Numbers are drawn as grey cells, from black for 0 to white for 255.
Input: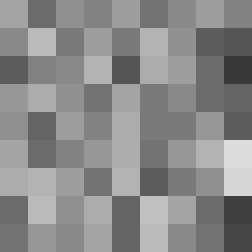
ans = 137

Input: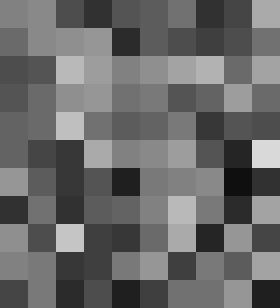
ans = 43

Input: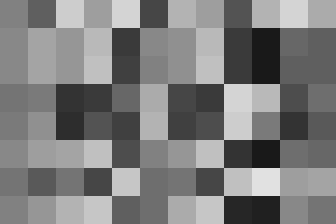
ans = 179

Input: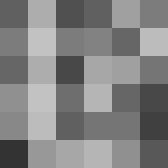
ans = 167

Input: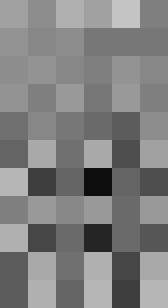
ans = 100

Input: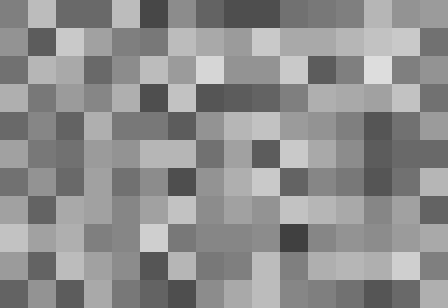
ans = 92

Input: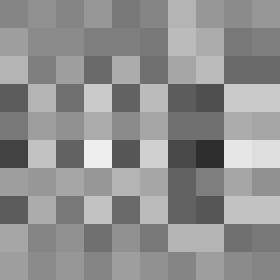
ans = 151

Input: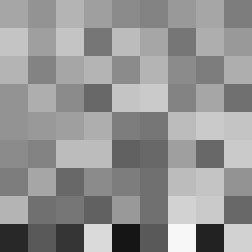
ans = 53
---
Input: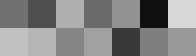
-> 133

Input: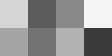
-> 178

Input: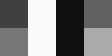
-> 15

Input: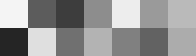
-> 112

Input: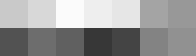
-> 96

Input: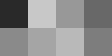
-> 185
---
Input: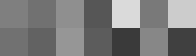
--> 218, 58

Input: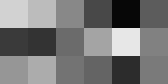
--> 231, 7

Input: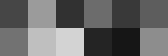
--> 211, 22

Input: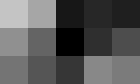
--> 196, 0

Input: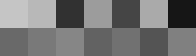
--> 197, 22

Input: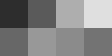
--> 223, 45

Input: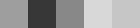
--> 216, 55

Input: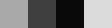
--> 219, 9

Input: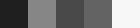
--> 247, 31

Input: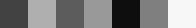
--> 247, 14
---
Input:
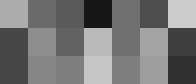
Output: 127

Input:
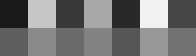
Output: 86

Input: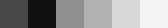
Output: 177

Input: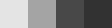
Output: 164

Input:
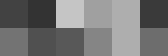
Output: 133

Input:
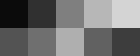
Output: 175

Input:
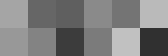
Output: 123

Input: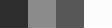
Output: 139
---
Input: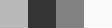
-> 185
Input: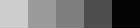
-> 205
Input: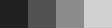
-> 33
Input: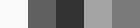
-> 249
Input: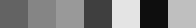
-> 99
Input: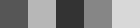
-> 86
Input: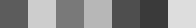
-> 92
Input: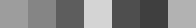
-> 157
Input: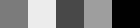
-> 123
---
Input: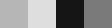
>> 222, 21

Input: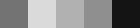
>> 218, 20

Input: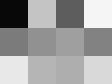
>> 245, 8

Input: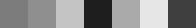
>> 230, 30

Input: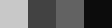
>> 200, 12

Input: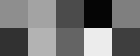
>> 236, 5

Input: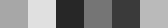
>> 224, 39
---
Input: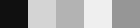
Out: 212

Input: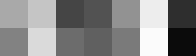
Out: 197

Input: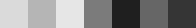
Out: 181

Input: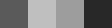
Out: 191

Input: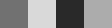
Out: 217

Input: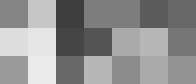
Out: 198

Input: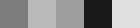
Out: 186
